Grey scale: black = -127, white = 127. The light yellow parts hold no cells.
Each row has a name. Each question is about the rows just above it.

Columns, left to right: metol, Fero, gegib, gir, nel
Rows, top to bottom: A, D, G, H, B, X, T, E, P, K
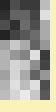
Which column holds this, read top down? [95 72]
gir
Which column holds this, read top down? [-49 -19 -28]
gir
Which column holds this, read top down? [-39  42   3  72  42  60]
gegib

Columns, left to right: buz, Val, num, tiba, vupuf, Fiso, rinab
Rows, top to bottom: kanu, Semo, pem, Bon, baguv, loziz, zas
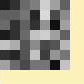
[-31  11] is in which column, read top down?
rinab
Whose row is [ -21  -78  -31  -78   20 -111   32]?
pem
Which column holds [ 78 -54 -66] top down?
vupuf

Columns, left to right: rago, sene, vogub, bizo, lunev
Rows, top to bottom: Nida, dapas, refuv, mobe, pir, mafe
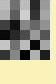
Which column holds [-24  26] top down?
bizo
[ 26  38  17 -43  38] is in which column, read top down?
lunev
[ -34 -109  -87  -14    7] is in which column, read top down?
sene
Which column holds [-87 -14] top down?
sene
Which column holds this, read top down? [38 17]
lunev

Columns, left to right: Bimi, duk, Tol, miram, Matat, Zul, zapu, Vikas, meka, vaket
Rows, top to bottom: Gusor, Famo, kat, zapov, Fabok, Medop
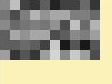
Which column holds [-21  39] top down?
duk
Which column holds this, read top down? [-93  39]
Zul
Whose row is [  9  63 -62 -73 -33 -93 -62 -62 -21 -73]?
Gusor
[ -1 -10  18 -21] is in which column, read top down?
Tol
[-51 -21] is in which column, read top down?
duk
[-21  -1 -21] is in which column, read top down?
meka

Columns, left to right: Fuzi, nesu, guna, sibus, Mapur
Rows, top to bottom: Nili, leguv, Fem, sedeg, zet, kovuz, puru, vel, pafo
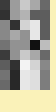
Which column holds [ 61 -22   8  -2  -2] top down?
Mapur
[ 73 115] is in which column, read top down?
guna

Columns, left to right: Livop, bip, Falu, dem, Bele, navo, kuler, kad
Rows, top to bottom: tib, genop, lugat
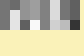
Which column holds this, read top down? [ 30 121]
dem
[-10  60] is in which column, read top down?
kuler
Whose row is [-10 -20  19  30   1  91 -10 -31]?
tib
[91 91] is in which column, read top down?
navo

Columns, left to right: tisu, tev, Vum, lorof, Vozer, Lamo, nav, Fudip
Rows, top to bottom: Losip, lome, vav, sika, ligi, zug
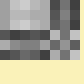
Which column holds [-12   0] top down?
nav
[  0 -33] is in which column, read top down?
lorof
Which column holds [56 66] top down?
tev
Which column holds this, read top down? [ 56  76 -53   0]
Vum
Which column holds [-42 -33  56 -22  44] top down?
Lamo

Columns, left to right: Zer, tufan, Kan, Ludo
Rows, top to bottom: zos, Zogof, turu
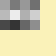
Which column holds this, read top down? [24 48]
Kan
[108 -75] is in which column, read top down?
tufan

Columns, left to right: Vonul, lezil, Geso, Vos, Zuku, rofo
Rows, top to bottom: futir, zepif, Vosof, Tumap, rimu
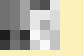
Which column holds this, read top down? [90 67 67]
rofo
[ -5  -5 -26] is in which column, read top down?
lezil
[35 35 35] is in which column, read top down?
Geso

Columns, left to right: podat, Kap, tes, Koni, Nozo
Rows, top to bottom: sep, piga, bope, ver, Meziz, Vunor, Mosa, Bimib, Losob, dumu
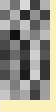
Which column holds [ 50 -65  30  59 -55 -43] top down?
Nozo
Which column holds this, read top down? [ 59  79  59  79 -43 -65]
Koni
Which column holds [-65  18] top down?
Koni
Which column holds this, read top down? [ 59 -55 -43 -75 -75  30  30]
Nozo
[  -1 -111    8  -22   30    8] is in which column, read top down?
Kap

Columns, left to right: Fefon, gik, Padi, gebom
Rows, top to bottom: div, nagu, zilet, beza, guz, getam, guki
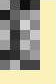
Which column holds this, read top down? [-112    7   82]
Padi
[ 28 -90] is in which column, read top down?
Fefon

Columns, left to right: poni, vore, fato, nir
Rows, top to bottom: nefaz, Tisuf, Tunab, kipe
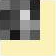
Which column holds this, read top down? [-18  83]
fato
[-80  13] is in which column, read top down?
nir
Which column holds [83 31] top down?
fato
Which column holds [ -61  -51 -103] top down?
vore
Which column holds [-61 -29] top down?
poni
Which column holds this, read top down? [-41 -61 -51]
vore

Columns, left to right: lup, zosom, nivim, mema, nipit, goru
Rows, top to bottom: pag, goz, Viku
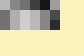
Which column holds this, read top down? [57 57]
mema
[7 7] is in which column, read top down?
nipit
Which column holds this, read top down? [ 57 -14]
lup

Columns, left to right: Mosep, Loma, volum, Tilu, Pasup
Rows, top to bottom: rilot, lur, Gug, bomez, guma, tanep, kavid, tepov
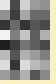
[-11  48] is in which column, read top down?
volum
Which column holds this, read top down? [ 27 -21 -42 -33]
Tilu
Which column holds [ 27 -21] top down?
Tilu
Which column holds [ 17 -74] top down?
Mosep

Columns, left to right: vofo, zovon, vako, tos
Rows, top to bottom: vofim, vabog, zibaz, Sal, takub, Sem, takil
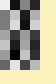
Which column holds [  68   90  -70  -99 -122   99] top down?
zovon
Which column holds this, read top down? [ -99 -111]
vako
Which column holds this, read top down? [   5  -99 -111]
vako

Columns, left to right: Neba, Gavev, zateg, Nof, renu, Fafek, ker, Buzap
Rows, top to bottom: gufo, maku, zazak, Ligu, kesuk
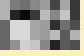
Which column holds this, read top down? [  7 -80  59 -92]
Fafek
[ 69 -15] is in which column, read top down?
ker
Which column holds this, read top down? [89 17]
Gavev
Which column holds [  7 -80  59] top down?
Fafek
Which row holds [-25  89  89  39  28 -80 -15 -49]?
zazak
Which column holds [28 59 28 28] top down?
renu
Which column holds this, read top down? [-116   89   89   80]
zateg

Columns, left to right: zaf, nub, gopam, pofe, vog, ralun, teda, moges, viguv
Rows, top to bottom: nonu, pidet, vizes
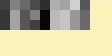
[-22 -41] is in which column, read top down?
gopam
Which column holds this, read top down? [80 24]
moges
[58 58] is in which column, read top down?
ralun

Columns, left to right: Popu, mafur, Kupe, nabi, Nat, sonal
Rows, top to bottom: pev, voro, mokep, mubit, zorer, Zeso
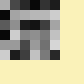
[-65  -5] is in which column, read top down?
Nat
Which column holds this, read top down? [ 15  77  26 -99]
mafur
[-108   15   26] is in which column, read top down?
nabi
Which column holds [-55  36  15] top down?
mafur
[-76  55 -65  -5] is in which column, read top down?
Nat
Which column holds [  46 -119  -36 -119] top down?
Popu
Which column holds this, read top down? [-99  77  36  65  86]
sonal

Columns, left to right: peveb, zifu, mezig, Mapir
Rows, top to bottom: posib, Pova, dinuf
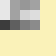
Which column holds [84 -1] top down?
mezig
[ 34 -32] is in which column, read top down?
zifu
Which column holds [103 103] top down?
peveb

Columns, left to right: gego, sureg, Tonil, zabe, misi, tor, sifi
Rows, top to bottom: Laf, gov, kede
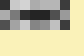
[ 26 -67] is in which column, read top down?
sifi
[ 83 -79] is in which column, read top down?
Tonil
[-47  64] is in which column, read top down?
tor
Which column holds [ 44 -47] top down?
gego
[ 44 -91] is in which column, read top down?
zabe
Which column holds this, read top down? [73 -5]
sureg
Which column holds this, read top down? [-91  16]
misi

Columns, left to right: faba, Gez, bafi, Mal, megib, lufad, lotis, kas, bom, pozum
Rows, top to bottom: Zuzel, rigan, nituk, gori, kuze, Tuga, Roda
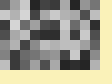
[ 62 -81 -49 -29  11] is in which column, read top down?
pozum
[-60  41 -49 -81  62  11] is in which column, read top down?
megib
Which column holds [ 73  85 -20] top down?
bafi
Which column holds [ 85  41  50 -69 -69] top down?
Gez
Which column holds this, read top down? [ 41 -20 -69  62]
kas
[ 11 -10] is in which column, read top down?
Mal

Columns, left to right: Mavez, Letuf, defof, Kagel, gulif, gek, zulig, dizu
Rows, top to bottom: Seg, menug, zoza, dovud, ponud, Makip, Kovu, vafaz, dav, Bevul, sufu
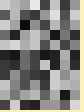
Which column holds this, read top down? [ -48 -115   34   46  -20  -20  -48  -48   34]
defof
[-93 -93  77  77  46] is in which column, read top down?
gek
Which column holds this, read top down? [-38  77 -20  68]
Mavez
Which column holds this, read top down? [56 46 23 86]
dizu
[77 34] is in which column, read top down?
dizu
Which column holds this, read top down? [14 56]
zulig

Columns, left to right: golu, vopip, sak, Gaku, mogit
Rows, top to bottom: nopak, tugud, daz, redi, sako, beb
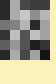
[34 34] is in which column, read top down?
mogit
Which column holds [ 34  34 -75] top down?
mogit
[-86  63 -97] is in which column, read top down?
Gaku
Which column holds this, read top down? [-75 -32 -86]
golu
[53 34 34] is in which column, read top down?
mogit

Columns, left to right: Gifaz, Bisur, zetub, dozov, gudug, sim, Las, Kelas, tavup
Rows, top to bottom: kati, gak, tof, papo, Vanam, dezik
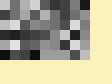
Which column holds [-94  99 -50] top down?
Bisur
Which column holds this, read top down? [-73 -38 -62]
zetub
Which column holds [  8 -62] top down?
dozov
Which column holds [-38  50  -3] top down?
gudug
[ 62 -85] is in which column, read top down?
Gifaz

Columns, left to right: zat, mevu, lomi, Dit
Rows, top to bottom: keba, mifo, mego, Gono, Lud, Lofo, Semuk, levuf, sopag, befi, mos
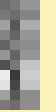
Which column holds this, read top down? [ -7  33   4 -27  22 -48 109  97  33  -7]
zat
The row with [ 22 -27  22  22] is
Lofo
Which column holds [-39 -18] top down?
mevu
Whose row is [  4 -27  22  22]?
Gono
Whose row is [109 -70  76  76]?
levuf
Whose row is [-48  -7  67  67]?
Semuk

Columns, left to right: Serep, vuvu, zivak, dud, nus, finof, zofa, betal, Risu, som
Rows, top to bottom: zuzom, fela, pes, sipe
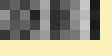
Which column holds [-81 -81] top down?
finof
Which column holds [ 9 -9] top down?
betal
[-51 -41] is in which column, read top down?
vuvu
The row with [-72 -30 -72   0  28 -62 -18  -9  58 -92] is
sipe

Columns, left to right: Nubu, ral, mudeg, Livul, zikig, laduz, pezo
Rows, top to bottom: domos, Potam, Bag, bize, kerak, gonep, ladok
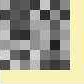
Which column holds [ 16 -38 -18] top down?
laduz
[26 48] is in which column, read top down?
pezo
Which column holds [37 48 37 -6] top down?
zikig
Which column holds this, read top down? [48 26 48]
pezo

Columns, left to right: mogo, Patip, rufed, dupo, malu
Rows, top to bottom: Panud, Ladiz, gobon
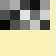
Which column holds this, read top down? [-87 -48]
Patip
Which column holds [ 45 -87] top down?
Patip

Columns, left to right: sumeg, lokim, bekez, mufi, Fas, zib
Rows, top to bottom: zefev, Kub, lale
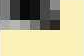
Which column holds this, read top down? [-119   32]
bekez
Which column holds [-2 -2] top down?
sumeg
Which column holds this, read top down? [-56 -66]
Fas

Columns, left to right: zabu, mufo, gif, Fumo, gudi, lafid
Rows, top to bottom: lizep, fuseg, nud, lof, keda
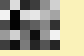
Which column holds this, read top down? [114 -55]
zabu
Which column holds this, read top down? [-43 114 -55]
zabu
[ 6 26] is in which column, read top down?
gudi

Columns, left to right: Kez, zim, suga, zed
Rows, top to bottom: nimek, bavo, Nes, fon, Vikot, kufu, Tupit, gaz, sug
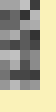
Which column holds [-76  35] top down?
suga
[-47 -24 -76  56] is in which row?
bavo
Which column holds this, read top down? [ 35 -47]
Kez
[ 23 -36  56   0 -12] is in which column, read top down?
Kez
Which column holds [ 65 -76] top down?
suga

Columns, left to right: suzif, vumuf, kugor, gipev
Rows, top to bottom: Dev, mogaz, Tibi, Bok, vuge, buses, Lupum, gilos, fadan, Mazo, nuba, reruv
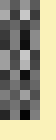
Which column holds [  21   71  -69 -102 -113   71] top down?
kugor
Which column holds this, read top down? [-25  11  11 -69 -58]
gipev

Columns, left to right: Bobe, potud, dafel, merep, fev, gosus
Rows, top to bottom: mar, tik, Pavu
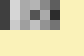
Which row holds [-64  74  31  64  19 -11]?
Pavu
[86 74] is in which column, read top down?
potud

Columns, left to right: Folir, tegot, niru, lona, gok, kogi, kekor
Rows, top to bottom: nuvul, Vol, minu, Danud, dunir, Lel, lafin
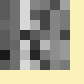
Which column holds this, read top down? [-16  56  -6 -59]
gok
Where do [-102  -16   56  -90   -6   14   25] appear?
Lel
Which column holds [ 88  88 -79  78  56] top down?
niru

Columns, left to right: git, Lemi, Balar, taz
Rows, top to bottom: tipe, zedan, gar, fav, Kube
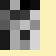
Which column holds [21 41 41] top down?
Lemi
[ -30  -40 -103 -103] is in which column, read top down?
git
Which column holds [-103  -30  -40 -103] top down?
git
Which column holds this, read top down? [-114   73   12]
taz
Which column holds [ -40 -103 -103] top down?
git

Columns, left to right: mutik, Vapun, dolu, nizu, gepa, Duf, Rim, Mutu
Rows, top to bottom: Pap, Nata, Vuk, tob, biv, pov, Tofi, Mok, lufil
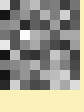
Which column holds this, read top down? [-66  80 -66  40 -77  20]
Rim
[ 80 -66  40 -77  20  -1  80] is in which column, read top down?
Rim
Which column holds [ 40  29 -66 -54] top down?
Mutu

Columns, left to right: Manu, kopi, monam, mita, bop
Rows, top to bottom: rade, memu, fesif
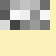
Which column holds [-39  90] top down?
Manu
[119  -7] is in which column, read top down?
bop
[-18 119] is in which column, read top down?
bop

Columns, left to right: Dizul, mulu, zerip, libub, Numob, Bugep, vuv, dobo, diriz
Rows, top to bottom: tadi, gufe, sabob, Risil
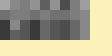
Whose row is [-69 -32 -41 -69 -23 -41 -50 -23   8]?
Risil
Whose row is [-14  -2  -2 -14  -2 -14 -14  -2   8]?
gufe
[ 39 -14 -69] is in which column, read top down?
Dizul
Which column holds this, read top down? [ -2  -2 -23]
dobo
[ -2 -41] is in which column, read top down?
zerip
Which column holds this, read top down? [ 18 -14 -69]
libub

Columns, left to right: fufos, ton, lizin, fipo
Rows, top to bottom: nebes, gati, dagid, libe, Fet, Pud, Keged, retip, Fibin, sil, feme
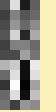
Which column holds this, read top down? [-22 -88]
lizin
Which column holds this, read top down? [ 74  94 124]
ton
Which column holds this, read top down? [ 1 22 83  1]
ton
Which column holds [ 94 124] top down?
ton
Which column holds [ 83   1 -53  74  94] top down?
ton
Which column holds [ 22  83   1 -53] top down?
ton

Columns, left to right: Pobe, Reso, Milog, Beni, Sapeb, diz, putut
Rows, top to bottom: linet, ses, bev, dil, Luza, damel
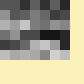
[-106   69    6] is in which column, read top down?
Sapeb
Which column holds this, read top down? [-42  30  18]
Reso
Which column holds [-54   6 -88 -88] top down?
putut

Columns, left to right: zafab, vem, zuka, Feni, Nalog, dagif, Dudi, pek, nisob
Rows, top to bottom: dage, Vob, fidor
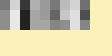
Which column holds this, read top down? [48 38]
Feni
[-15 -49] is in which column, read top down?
nisob
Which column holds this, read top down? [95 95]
pek
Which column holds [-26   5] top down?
dagif

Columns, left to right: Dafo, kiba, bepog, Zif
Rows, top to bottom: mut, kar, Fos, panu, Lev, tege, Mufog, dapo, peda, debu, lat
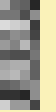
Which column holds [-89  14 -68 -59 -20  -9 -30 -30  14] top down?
Zif
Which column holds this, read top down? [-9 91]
Dafo

